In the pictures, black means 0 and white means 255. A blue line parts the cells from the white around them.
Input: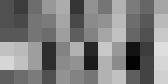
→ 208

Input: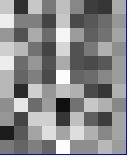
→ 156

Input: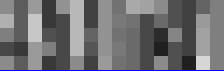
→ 127

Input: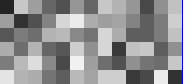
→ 50

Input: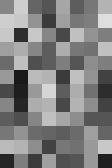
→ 30

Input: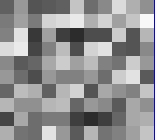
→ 196

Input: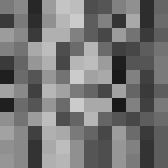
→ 93

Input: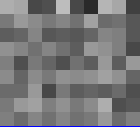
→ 127

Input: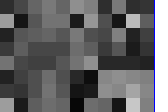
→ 128
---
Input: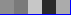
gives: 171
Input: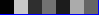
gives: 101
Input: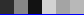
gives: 184
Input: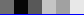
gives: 232
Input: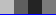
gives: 122
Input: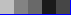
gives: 70
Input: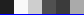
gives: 170
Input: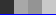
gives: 201
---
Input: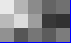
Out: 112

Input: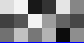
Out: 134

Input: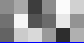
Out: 209

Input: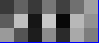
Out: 161

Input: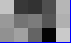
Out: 182

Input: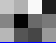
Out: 30

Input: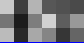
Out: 74

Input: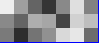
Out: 130
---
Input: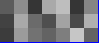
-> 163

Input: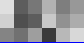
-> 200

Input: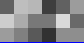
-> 120

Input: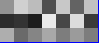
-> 71

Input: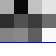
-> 81

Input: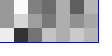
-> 174

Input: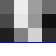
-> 230

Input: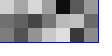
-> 186

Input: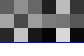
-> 123

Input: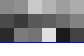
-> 94
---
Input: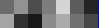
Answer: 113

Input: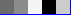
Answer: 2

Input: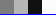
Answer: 17

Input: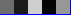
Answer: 5

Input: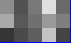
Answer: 195

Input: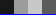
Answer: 200
